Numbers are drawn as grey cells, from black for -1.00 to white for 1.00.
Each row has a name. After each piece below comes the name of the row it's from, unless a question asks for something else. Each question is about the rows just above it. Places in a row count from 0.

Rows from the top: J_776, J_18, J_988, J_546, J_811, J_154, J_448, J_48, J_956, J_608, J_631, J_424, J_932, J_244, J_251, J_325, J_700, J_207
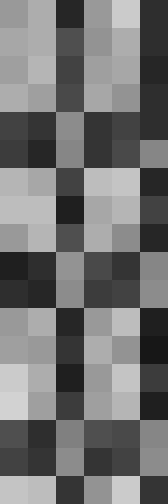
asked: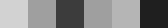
J_251
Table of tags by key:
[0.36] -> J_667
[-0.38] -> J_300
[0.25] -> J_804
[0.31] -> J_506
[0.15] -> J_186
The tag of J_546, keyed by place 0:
J_667
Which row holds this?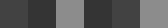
J_700
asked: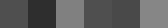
J_325

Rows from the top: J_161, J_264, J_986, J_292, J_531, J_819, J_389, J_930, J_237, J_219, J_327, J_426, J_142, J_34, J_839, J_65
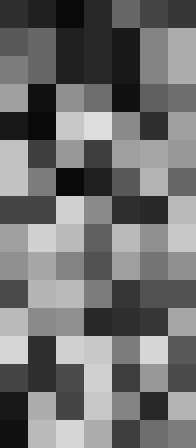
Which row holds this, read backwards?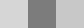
J_142
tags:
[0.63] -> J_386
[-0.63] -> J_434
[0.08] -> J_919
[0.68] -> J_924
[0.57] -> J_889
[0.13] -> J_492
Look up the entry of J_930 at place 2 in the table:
J_386
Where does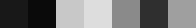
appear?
J_531
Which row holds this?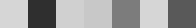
J_142
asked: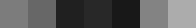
J_986

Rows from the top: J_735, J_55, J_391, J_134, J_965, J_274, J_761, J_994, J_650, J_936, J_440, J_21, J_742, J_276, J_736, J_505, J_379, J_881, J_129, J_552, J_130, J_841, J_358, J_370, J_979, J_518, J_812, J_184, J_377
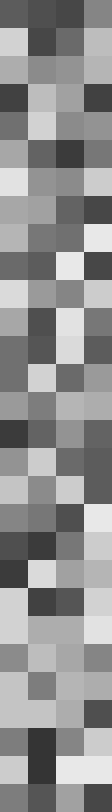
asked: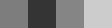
J_812
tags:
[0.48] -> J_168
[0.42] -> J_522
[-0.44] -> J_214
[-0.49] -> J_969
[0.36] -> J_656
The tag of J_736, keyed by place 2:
J_522
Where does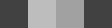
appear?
J_134
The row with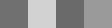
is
J_276

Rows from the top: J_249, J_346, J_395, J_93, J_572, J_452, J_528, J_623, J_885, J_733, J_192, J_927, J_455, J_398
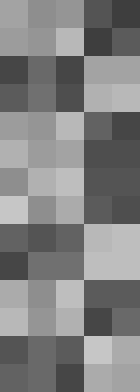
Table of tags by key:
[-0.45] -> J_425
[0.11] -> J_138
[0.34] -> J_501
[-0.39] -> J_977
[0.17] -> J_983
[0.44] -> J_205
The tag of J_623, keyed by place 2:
J_501
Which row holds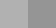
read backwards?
J_927
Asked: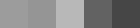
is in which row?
J_572
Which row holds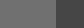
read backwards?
J_733
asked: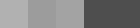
J_452
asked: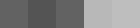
J_885

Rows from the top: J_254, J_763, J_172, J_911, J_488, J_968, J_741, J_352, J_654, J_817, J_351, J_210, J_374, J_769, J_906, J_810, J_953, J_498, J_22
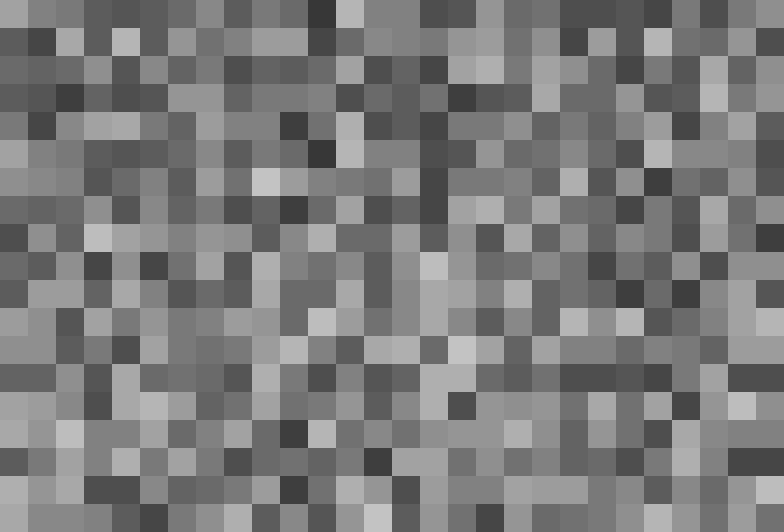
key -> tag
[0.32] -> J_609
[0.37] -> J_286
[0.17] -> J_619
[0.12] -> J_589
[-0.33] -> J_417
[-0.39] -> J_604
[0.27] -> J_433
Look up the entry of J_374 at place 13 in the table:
J_609
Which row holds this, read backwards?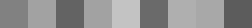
J_374

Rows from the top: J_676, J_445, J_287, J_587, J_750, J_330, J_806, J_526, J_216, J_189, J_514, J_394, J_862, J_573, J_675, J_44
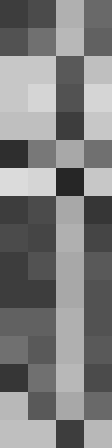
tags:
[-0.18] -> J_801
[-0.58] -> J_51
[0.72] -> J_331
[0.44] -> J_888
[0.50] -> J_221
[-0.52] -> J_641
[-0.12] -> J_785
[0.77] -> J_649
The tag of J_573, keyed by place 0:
J_51
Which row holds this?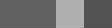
J_394
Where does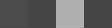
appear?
J_216
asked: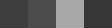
J_526
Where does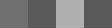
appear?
J_862
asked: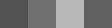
J_445

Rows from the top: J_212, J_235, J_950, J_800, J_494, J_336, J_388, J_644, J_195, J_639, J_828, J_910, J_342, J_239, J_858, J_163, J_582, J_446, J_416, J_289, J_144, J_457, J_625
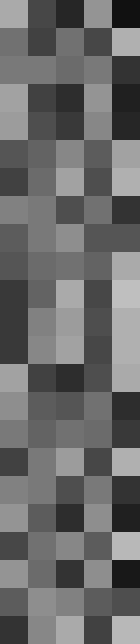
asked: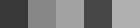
J_342
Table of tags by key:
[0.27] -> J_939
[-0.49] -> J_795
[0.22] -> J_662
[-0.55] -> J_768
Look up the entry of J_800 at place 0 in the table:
J_939

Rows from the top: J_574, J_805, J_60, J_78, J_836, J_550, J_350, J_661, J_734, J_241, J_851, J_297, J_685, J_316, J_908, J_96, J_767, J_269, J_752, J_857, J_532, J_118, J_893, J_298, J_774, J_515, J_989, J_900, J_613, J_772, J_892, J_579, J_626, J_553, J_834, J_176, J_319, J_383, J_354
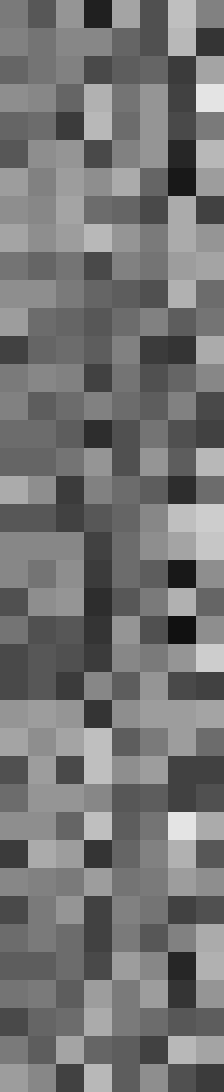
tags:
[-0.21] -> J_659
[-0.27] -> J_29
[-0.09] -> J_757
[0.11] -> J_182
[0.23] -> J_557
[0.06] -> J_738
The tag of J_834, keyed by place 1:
J_29
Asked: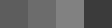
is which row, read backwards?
J_269
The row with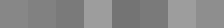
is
J_579

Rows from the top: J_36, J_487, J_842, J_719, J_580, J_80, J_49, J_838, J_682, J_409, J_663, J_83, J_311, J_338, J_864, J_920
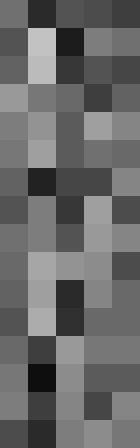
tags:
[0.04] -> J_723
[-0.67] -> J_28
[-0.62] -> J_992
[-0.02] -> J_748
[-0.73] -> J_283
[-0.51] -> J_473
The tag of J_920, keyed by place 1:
J_28
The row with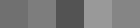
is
J_682
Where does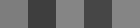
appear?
J_864
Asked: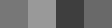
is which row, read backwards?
J_311
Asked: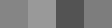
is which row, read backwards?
J_682

